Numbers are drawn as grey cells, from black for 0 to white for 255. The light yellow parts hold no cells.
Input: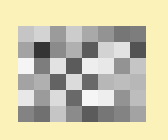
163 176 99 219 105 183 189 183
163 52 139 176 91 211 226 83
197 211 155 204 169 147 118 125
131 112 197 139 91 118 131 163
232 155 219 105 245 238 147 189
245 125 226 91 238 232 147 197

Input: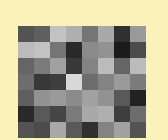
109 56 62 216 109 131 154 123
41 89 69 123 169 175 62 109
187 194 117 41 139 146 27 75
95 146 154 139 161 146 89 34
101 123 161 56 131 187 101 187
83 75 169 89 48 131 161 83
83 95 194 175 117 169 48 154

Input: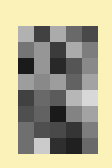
79 98 26 131 163
26 150 40 85 137
111 203 46 32 105
117 150 59 171 125
111 79 73 53 125
65 105 91 183 216
157 137 157 98 163
177 65 171 105 73

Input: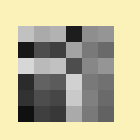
16 63 56 170 121 98
23 77 63 163 121 106
50 77 70 201 128 106
43 98 91 209 121 113
193 170 178 29 142 149
215 186 193 77 135 149

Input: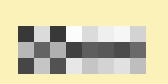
56 219 56 252 219 239 246 211
70 197 82 231 197 211 225 190
183 100 176 64 94 88 76 106

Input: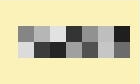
219 60 37 160 81 198 108
133 182 226 52 145 190 31

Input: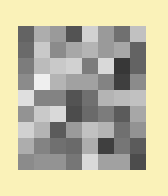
209 180 91 154 193 180 112 147
173 131 112 106 173 63 118 91
223 131 131 83 112 180 187 193
106 201 139 167 180 154 167 99
139 147 147 118 217 161 161 76
99 173 154 83 209 154 112 193
139 239 180 161 161 131 63 139
124 187 201 209 124 217 55 99
147 201 217 76 106 124 91 167

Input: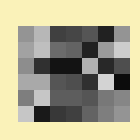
141 48 19 19 177 40 78
198 25 56 64 99 126 148
148 183 64 70 85 33 148
169 169 85 78 48 211 12
126 198 93 93 85 120 134
162 191 107 99 33 155 205

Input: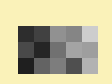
73 37 113 164 158
31 99 125 79 178
45 65 145 133 205
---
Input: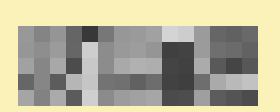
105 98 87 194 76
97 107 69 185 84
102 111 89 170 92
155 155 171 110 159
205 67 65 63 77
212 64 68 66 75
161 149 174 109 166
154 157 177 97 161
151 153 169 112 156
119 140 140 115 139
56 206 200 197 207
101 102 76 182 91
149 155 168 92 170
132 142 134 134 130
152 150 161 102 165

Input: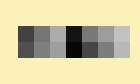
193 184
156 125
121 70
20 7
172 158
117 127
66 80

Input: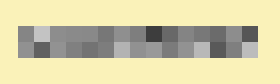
86 188
141 127
107 89
120 184
132 146
104 123
61 153
126 145
143 179
119 125
137 115
138 128
141 146
195 97
133 145

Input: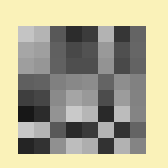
100 102 99 129 130 132 100 132
54 79 73 142 156 188 50 178
179 153 147 100 76 41 180 50
59 82 78 140 153 182 57 174
44 72 78 136 165 201 41 189
88 96 97 128 138 147 88 144
180 159 150 98 70 43 180 50
196 166 158 95 62 23 199 36

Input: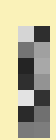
46 160 168 147 50 112 125
213 116 36 47 227 42 122

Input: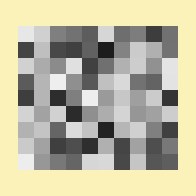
113 114 228 227 53 205 64 120 94
61 176 145 99 203 161 128 78 86
125 203 205 114 159 150 208 162 197
110 131 177 217 199 212 182 69 72
214 28 112 192 154 173 34 176 216
93 97 65 88 238 143 194 46 214
114 64 224 143 127 43 219 78 101
127 72 139 238 45 209 101 63 120
208 191 171 181 181 162 196 162 151
231 68 209 91 62 211 178 202 237

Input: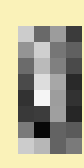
59 96 74 41 50 38 90 122
156 118 128 167 157 159 99 99
105 207 186 221 245 60 8 183
204 148 107 74 50 57 122 204
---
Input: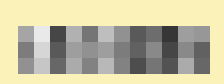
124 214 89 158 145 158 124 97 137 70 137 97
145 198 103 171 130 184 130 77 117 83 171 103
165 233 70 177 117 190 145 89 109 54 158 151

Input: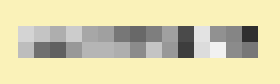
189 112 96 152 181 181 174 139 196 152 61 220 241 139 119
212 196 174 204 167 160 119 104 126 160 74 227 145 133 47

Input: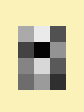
67 5 147
109 155 47
132 216 89
170 234 81

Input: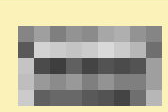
89 211 203 196 203 217 203 183 111
133 159 127 147 139 167 175 147 133
190 153 139 153 127 147 127 127 159
196 75 62 96 68 83 75 83 159
203 96 104 104 89 83 68 111 183

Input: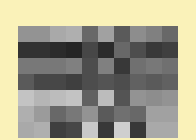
50 50 43 37 71 43 104 77 56 63
90 71 71 63 77 84 77 97 90 97
120 120 120 128 77 128 56 112 120 112
147 147 169 175 104 161 90 141 128 104
169 175 63 71 201 56 207 56 169 169
175 155 104 120 147 90 112 104 161 161
195 181 188 195 97 188 84 147 141 147

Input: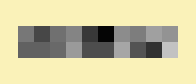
97 97 105 154 77 77 166 83 49 194
119 71 112 132 56 5 140 125 160 147
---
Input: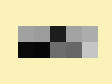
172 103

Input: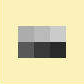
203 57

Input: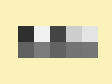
228 115

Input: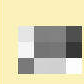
79 118 209

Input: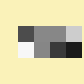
205 58

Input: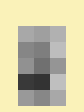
177 126 145

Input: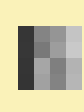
196 157 166 52
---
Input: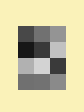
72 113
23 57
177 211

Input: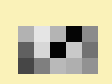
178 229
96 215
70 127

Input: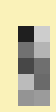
31 205
113 180
71 111

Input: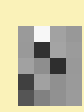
154 247
153 49
161 142

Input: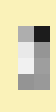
174 28
233 149
241 158

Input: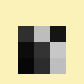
47 189
12 51
7 44

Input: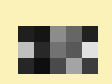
31 21
191 40
38 14

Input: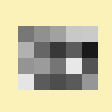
119 144
177 102
148 155
